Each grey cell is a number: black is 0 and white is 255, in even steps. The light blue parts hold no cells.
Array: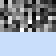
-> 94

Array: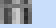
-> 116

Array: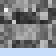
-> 67

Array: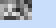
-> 111

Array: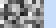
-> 172
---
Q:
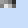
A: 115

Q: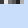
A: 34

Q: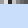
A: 104

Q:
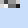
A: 150

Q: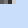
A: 46

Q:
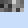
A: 134
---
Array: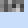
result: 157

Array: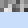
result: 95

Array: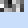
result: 122

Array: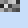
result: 145

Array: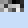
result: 72

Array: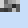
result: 77

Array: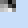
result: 209

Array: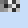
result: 213

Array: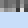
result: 53

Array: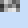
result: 217
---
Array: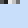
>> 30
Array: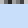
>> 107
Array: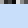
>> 40
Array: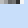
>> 158
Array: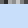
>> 43
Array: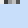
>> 60
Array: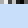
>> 239
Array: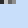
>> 198
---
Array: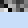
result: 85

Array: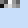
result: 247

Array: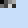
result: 82

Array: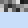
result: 129

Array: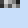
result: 166

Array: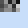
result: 153
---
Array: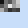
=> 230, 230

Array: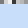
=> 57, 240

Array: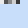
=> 137, 234

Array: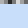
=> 120, 216

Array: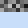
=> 38, 193

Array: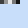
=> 232, 232

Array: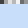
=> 183, 242
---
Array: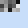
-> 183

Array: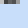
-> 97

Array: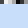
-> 167

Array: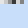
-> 200

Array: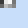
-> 188

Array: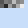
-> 171

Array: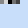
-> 111

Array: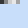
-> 162
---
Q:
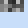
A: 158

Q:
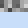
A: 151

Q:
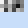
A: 58

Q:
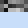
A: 16

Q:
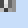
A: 61

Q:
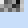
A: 171

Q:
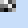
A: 5

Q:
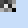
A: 123

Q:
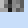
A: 163
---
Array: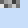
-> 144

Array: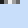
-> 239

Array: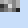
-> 147

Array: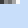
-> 113

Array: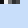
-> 116

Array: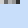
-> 178
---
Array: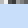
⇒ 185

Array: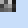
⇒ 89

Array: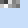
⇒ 205

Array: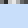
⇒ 119

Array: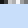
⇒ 19

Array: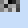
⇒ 134

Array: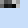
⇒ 101

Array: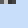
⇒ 92
